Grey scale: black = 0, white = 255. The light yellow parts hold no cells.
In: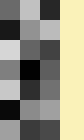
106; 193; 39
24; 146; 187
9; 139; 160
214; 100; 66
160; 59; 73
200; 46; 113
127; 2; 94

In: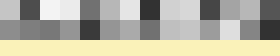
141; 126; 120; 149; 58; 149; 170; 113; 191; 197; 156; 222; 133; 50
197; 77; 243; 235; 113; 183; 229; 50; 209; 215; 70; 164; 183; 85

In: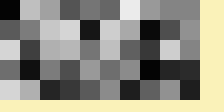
4; 191; 161; 84; 117; 102; 235; 153; 132; 132
213; 176; 37; 56; 90; 139; 30; 96; 145; 30
90; 124; 199; 213; 22; 206; 169; 10; 78; 145
213; 63; 176; 183; 117; 191; 96; 56; 206; 132
110; 16; 124; 78; 153; 110; 139; 4; 37; 43

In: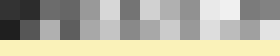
31; 86; 176; 94; 168; 196; 137; 168; 203; 153; 221; 188; 160; 227
51; 44; 108; 102; 153; 215; 116; 209; 176; 145; 233; 240; 123; 130

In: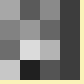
109; 219; 180; 61
130; 152; 102; 61
167; 90; 138; 61
199; 32; 84; 61

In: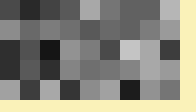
140; 105; 124; 111; 89; 105; 97; 124; 154
47; 89; 47; 132; 111; 117; 132; 168; 154
47; 81; 21; 146; 124; 74; 196; 168; 61
161; 61; 168; 53; 140; 161; 28; 146; 117
74; 41; 67; 89; 168; 117; 97; 97; 182

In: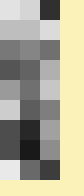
226; 213; 48
190; 190; 219
120; 133; 112
154; 112; 198
233; 105; 61
85; 99; 176
205; 93; 126
77; 40; 161
77; 25; 141
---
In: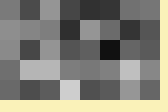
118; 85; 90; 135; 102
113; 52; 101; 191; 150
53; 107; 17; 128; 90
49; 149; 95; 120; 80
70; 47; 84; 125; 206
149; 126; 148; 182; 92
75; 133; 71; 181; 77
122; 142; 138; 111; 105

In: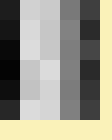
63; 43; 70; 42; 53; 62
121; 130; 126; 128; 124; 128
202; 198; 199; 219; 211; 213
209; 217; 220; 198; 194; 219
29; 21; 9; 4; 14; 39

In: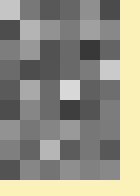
75; 136; 100; 202; 110; 124; 123; 88; 136
143; 160; 56; 123; 96; 84; 119; 119; 129
102; 123; 105; 105; 216; 62; 153; 92; 142
88; 146; 82; 83; 107; 107; 133; 182; 116
120; 180; 152; 77; 169; 134; 119; 100; 134
197; 77; 125; 107; 90; 77; 146; 127; 83

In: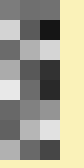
113; 21; 213; 50; 41; 148; 225; 70
111; 90; 177; 88; 108; 129; 182; 105
124; 211; 107; 171; 232; 104; 97; 177

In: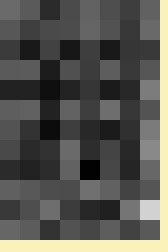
97; 105; 57; 86; 124; 83; 123; 137; 103; 85; 210; 89
62; 56; 54; 57; 40; 55; 48; 40; 37; 67; 117; 66
78; 82; 25; 93; 27; 110; 27; 68; 71; 97; 32; 93
98; 101; 62; 60; 54; 62; 40; 45; 2; 112; 39; 70
75; 76; 23; 80; 35; 98; 62; 106; 98; 76; 60; 82
43; 74; 66; 28; 15; 34; 12; 50; 44; 77; 110; 51
90; 63; 25; 91; 34; 97; 51; 42; 34; 88; 78; 92
106; 87; 59; 90; 34; 94; 83; 73; 43; 96; 57; 102

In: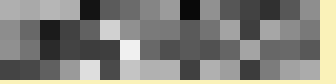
142; 121; 88; 171
87; 140; 105; 162
48; 166; 103; 124
66; 62; 164; 60
86; 163; 101; 158
145; 115; 81; 176
9; 90; 89; 64
155; 121; 79; 178
133; 122; 104; 177
107; 144; 240; 196
91; 209; 62; 74
20; 97; 61; 222
175; 65; 67; 154
182; 27; 42; 96
169; 104; 116; 72
175; 141; 144; 68
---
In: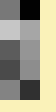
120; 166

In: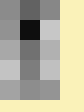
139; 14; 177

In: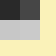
41; 202

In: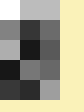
255; 54; 89

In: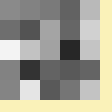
138; 83; 162; 89; 195

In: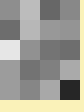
142; 183; 116; 170

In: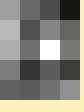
159; 80; 253; 60

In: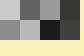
203; 184
